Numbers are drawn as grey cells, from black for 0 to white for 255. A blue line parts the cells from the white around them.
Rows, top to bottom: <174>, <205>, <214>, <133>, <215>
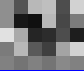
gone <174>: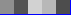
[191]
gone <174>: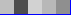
[83]
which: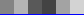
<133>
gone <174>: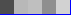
[83]
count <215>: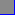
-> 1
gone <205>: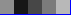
[16]
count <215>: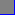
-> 3

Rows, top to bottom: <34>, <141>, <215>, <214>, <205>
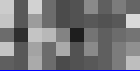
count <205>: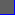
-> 2
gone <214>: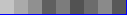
[163]
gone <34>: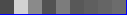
[204]

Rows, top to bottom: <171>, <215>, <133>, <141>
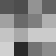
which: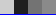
<141>
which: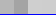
<133>
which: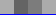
<215>
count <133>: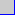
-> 2
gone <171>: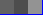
[85]

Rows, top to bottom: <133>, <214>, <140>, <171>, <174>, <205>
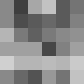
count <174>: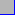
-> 3
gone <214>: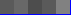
[137]
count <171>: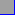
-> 4
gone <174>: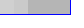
[187]
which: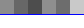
<205>
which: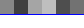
<133>
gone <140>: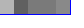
[145]

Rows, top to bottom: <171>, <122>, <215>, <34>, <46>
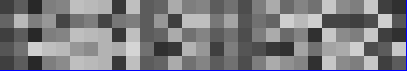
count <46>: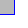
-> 1
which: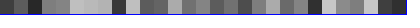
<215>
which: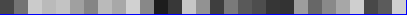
<34>
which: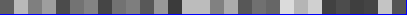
<122>
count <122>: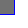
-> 2

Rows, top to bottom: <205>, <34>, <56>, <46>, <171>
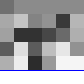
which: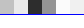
<171>
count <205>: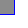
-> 5
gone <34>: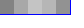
[57]
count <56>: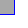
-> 0
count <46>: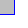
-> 1
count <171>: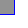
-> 0

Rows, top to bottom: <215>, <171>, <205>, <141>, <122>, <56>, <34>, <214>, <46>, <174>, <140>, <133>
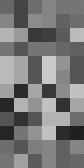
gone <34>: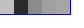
[56]
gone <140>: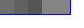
[125]
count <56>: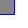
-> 1
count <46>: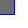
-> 1
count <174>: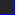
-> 1

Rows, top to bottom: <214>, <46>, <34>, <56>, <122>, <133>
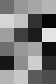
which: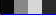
<122>
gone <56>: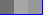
[15]

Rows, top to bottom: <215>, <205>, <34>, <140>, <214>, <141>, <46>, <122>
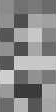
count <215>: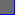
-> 1
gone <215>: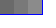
[113]
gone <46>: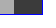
[153]
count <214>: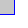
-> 3
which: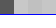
<214>

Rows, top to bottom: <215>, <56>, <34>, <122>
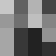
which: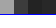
<122>
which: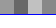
<56>

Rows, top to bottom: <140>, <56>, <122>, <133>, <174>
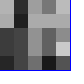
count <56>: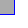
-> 4
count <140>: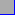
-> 0
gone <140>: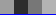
[187]
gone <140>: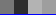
[187]
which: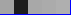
<56>

